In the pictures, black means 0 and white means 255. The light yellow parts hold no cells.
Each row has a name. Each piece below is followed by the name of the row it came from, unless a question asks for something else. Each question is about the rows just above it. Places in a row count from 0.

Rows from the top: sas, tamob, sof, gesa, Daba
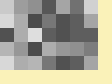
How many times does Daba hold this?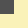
1
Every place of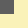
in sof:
3 5 6
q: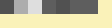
sof
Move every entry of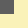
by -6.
[88]
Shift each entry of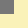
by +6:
[125]
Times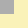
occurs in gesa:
1

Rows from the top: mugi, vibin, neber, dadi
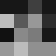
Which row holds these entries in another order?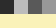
vibin
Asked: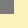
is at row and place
neber, 2
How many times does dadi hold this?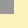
1
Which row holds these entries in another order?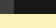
mugi
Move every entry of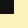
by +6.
[23]
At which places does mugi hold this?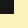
0 1 3

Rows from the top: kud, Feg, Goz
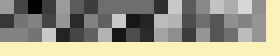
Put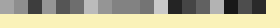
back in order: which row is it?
Goz
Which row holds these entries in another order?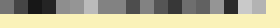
Feg
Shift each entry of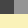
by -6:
[ 63 143]
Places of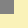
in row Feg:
2 6 17
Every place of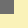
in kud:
7 8 9 10
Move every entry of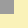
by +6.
[162]

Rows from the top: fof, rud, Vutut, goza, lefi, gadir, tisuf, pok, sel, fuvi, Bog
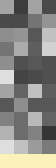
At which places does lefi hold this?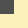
1 3
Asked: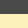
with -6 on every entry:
[68 68]
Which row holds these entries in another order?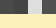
gadir
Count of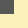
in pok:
3
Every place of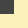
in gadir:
1
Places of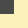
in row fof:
3

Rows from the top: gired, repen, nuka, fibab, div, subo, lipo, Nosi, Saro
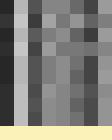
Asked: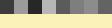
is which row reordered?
nuka
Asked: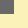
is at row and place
gired, 5

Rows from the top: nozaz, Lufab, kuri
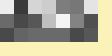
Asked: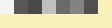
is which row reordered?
Lufab
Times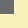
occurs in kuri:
3

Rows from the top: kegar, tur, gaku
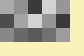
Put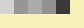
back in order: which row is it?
kegar
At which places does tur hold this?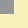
3
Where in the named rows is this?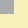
kegar, 0

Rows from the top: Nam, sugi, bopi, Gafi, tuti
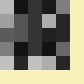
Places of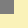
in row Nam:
4
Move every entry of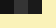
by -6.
[13 46 20]
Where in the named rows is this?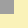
sugi, 0
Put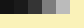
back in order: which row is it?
Nam
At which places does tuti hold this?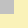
0 2
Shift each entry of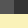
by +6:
[91 58]
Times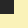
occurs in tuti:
2

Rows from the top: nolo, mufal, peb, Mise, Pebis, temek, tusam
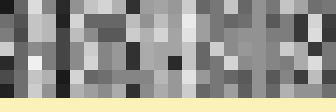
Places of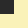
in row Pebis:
0 12
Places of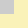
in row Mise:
0 6 15 20
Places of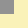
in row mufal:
10 18
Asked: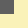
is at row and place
tusam, 17

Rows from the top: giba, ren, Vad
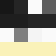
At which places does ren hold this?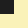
0 1
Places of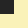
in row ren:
2 3
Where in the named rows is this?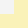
Vad, 2
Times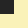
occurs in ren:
2
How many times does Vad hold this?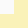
2
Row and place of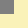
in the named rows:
Vad, 1

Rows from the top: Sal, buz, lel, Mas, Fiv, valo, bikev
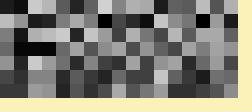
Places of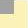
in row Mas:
5 8 13 15
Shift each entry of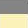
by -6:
[126 126]
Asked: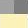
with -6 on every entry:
[156 119]
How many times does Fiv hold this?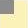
0

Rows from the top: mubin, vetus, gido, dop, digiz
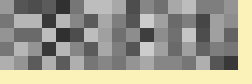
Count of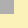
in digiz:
4
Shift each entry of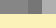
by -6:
[128 128 112 169]
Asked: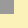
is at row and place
mubin, 0
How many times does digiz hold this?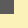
2

